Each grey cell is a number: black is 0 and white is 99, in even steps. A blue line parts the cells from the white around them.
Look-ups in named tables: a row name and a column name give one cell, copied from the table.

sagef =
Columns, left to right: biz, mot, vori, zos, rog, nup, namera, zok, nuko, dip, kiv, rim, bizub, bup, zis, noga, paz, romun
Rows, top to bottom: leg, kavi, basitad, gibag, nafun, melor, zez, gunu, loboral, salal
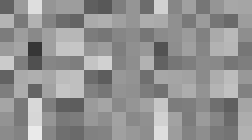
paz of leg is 65
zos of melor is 65
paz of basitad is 72
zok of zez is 46
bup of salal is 51
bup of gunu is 49
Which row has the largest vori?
salal

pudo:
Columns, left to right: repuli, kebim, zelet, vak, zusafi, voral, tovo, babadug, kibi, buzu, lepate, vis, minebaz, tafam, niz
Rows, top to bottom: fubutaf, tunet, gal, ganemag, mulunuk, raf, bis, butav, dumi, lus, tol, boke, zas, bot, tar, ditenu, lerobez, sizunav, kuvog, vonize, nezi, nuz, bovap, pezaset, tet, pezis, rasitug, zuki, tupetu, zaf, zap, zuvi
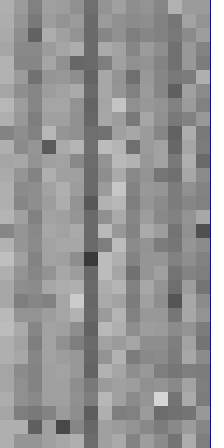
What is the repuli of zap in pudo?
68
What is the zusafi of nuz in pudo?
64
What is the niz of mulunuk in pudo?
48
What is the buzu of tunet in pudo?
54
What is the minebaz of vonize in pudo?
45
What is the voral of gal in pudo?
57
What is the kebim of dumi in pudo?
59
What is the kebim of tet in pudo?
63

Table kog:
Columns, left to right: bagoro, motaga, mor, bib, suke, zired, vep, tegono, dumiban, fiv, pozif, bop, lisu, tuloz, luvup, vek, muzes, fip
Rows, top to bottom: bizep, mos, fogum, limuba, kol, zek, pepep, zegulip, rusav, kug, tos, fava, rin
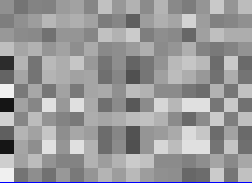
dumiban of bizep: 59
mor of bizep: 51
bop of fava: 54
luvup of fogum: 62
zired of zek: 63
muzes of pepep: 46
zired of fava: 51
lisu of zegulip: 71
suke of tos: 58
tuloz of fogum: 40
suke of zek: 67
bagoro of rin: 93
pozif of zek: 46
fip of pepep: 75
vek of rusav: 79
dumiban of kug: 52
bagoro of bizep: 56
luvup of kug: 77
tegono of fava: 61

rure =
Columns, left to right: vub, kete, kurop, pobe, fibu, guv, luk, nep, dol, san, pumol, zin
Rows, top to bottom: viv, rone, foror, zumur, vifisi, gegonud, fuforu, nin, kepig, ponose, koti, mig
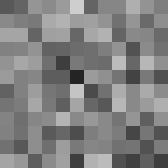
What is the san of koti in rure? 45
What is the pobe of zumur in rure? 38
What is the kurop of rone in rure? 47
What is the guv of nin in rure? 64
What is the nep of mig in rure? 73
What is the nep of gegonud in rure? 56
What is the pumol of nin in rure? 60
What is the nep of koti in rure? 51
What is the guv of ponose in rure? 30
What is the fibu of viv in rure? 60
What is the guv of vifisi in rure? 47
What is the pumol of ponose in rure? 46
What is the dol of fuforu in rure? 67
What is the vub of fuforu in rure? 38
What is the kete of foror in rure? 64
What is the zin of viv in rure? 49
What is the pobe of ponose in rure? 35
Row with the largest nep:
mig

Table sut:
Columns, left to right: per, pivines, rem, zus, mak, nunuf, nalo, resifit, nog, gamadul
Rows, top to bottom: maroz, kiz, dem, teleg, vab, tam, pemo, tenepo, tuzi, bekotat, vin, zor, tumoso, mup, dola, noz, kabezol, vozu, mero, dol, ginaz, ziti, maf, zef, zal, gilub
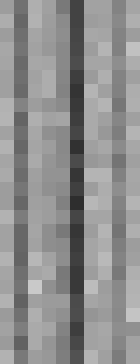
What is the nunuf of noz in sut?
27
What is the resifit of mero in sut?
72
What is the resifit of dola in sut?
68
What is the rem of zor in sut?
66
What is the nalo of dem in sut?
65
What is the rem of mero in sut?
71
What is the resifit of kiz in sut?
62
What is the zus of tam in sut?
67
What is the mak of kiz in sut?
54
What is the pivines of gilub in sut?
47
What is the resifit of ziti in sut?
62
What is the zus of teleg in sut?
59
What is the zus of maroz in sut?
62
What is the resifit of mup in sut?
67
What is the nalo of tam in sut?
60
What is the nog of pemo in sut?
50
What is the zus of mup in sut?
56
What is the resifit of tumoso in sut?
70
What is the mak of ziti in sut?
60
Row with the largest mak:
tuzi

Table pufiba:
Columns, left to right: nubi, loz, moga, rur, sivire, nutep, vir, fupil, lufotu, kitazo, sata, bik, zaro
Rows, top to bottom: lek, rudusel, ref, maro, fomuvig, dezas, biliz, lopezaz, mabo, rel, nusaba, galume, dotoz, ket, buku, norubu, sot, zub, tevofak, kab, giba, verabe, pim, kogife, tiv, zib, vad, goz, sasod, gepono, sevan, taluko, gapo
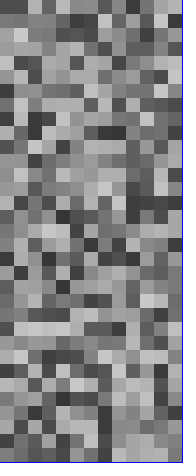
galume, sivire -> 49
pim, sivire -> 29
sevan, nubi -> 65
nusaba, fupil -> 68
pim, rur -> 31
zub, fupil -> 48
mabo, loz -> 72
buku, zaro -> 24
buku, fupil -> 39
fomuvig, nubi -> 74
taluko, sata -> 67

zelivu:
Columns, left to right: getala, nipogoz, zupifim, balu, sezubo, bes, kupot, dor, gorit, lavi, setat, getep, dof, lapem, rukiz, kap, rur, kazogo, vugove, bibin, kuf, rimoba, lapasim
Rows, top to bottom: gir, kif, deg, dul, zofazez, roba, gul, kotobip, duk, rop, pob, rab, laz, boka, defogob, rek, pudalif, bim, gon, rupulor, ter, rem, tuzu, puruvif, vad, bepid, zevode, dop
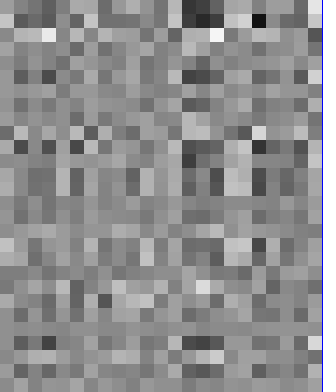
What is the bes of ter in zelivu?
38
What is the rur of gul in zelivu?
53
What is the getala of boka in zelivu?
67
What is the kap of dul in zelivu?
50
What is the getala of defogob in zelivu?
55
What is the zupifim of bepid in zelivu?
68
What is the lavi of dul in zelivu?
59
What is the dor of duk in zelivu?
47
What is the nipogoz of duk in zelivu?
52
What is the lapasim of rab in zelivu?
76
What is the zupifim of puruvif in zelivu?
55
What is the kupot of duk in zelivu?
60
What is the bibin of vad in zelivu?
46
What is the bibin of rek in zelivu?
49
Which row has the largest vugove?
rop

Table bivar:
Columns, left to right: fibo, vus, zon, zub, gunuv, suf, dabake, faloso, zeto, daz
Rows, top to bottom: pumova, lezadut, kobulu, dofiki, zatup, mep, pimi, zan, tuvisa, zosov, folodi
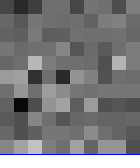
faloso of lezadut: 48
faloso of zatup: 31
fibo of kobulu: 38
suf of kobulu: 44
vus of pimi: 58
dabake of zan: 60
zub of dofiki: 44
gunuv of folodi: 43
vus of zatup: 43
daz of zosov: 34
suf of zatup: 43

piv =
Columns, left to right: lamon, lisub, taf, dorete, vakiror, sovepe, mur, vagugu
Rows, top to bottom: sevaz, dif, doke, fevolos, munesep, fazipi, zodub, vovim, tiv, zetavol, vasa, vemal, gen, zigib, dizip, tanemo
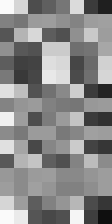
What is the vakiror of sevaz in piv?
46
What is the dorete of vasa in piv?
52
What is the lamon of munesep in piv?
36
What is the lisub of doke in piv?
70
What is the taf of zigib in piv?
62
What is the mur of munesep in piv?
41
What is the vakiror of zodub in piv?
53
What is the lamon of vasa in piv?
87
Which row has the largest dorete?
fazipi

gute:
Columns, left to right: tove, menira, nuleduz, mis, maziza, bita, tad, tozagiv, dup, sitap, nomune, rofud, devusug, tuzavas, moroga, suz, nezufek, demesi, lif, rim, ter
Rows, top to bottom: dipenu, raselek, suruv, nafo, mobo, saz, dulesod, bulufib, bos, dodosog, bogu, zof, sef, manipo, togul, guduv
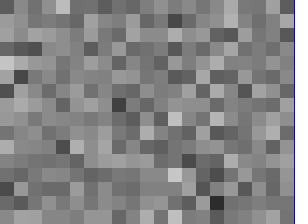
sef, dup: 47
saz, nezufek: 39
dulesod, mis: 42
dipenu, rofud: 56
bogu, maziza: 30
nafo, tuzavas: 48
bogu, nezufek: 46
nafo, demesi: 44

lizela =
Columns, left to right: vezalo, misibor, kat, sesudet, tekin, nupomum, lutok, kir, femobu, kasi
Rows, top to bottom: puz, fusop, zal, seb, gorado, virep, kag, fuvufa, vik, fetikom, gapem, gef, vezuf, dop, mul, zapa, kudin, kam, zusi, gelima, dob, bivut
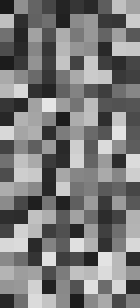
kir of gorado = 24
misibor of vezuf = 80
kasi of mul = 34
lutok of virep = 79
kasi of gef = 85
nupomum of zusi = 29
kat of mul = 12
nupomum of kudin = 14
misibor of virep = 53
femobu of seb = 78
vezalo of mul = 54
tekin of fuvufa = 61
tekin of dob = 53
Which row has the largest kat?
bivut

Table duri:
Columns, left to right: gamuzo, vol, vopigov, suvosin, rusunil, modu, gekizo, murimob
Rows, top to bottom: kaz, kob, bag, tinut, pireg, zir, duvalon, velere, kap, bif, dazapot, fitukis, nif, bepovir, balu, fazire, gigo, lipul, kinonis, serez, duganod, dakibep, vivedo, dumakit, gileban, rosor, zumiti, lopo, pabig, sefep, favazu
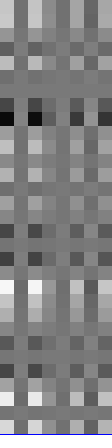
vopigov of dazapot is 73
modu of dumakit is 50
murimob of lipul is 46
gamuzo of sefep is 45
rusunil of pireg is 45
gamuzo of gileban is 34
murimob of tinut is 41
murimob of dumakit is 50
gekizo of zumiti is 52
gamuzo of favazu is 84
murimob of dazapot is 63
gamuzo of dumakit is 52
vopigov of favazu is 83
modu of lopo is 56
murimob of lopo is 57
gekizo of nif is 41
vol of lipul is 47
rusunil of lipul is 47
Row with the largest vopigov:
duganod

